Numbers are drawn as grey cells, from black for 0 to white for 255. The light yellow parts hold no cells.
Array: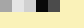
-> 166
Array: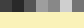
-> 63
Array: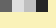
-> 100
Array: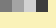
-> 122
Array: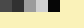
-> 73
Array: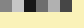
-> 132
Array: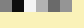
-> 128
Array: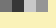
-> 116
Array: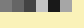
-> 123
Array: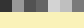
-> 51
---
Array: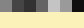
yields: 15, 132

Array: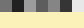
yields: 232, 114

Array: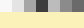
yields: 106, 248

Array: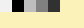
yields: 49, 241

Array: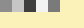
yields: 122, 141

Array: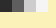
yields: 245, 44

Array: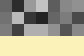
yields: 145, 124

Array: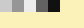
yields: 17, 203
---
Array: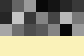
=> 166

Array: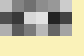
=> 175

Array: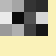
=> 153

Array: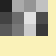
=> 88

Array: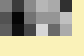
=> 93

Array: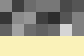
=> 97

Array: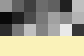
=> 44

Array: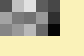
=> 133

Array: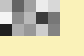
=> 32

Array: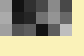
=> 159
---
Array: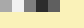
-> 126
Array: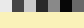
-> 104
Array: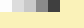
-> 201
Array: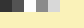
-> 139
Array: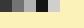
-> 115
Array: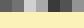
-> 114
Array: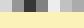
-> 171
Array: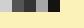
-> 84
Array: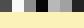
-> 140
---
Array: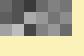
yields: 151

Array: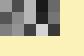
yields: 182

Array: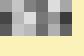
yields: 120

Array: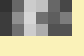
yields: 112

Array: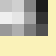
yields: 229

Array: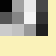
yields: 133

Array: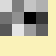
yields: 144
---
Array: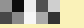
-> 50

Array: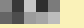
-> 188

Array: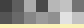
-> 194

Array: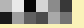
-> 115

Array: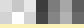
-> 105

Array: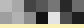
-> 30
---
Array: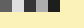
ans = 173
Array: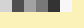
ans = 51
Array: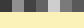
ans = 122
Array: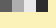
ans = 233
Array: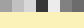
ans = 129
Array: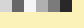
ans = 123
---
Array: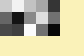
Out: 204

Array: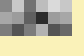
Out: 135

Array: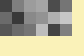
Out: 67

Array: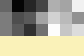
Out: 102

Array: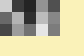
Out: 207

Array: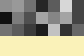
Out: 143

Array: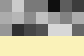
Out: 150

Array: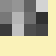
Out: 139

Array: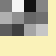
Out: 122

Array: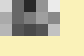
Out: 216
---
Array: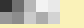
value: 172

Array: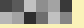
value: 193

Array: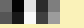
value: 64

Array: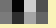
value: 164

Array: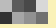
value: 145

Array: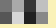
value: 33

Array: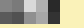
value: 167

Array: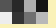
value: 112
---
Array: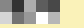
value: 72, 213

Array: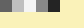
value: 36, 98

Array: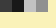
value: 144, 59

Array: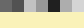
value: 213, 104

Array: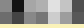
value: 79, 109

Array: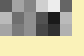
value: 101, 164

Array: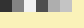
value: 196, 50

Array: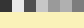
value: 125, 52
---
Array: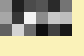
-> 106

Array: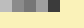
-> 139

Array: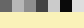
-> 67

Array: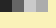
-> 37

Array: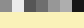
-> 110

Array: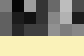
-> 63

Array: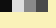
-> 13
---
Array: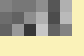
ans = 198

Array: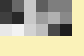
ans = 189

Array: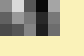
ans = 132

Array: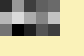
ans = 32

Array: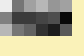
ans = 49

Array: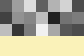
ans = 167
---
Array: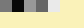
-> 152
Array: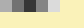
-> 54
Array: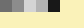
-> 212
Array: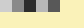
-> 44
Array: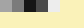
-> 22
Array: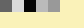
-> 6
